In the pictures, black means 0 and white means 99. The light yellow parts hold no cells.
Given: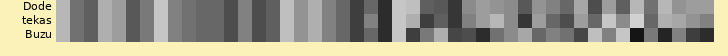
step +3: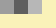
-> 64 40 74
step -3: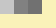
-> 74 47 41
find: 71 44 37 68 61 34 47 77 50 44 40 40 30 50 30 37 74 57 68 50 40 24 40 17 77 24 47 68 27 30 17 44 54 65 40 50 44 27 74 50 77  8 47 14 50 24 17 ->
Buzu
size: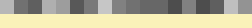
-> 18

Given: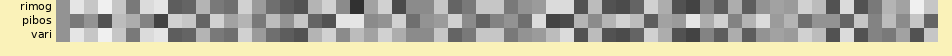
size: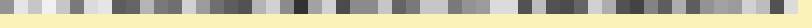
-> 57
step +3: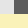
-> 92 39
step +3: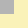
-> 73
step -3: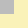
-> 70
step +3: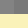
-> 54 50
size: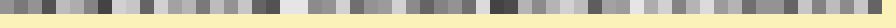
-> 63
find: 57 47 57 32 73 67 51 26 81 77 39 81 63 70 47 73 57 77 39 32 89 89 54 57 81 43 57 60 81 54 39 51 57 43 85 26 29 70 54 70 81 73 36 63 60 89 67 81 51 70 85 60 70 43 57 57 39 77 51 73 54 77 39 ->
pibos

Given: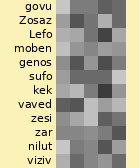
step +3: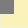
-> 51
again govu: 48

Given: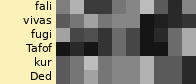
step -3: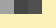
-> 60 24 28
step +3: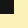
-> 11
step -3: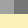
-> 60 43
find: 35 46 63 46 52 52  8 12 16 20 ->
vivas

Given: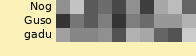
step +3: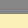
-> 55 55
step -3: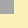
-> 62
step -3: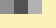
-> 53 29 66

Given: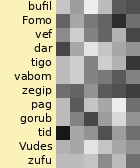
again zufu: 73
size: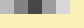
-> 5
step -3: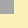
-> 62

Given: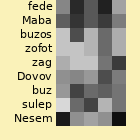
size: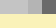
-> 4
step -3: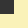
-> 17
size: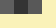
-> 3
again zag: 76
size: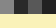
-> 4

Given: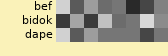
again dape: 46
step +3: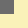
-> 45
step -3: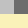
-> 72 39
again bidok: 23
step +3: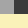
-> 67 26

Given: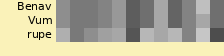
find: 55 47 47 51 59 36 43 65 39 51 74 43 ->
Benav
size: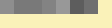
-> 7
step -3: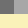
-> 40 62

